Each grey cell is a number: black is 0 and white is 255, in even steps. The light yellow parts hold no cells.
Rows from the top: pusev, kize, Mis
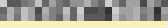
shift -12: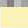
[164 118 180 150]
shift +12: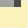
[174 174  87]
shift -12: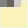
[118  90 193]
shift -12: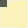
[77]

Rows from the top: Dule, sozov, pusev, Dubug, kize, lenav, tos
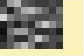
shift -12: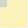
[200]
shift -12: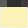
[78 34 34 49]
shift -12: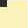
[34]
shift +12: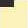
[58 58]
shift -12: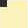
[34]
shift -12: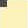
[64]
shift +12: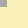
[181]

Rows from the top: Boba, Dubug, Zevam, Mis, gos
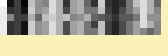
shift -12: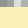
[133 148 208 164]
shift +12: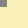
[145]
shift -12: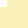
[239]
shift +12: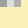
[172 232 188]
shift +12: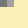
[130 172]
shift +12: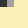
[ 62 172]

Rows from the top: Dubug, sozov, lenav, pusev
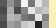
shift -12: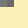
[107  93]
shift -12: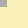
[160]
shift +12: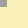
[171]
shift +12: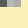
[101 196 184]
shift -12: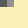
[ 77 134]
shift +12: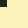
[47]
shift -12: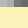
[172 160 107  93]

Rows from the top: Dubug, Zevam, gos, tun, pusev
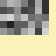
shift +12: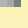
[192 178 137]
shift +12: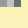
[165 206 122]
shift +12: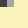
[ 77 178]

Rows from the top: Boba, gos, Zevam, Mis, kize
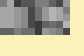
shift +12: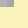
[192 178]
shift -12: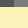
[ 73  73 113 113]
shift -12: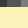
[ 47  73  73 113]
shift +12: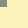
[150]
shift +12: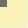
[122]
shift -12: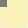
[113]

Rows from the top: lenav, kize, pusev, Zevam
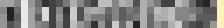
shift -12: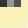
[ 39 138  69]
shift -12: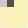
[191  69]
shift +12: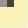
[162  78]
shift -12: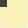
[54]
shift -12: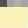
[ 69 151 163 151]
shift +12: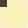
[78]
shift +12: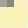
[175 146]

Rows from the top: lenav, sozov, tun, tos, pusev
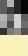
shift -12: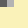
[ 82 167]
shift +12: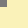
[134]
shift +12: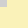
[220]
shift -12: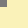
[110]
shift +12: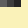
[106  74  49]
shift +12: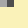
[179  90]

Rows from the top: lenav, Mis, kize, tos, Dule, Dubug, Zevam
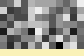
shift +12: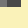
[129  85  85]
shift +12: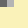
[114 192]

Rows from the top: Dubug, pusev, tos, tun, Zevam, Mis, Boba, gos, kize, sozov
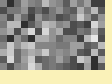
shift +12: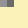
[159 119]
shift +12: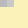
[198 213]
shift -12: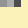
[135 161  65]

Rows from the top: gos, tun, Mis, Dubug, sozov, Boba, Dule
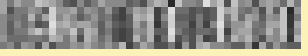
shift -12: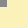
[125]
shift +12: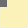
[121]
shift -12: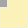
[153]
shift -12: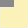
[125 125]
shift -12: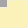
[153]
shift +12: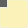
[107]
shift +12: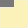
[133 133]

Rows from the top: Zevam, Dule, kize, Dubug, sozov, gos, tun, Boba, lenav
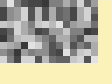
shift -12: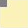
[116]
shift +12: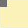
[125]

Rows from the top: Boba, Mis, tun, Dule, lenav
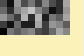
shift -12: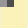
[138  65]
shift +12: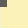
[105]
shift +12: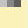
[206 146 105]
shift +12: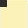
[58]

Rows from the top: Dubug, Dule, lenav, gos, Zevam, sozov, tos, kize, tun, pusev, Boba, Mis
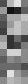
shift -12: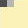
[ 66 171]
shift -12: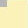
[171]
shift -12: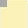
[158]

